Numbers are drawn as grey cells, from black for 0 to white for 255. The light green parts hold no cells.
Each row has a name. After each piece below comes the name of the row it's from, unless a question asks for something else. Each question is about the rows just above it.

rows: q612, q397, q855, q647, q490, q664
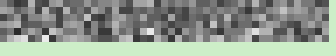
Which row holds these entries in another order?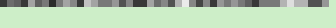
q490
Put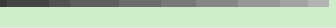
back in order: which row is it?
q612
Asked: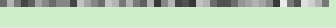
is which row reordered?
q664
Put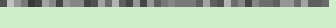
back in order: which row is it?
q647
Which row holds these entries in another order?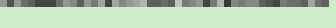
q397
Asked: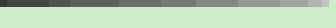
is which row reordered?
q647

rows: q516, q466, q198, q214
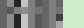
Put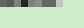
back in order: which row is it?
q516
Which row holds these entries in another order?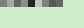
q214

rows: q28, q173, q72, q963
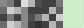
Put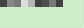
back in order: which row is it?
q28
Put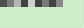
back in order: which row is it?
q72
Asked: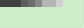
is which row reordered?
q173
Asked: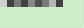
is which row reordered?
q72

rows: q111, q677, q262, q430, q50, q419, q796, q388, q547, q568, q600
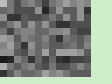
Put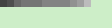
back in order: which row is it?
q111
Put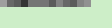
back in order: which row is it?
q419
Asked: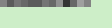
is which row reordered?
q796
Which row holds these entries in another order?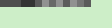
q430
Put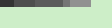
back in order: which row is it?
q262

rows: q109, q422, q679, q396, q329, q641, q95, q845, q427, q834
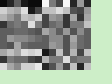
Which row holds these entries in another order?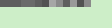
q329
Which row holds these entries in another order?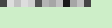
q845
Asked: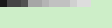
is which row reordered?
q845
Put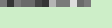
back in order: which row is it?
q427

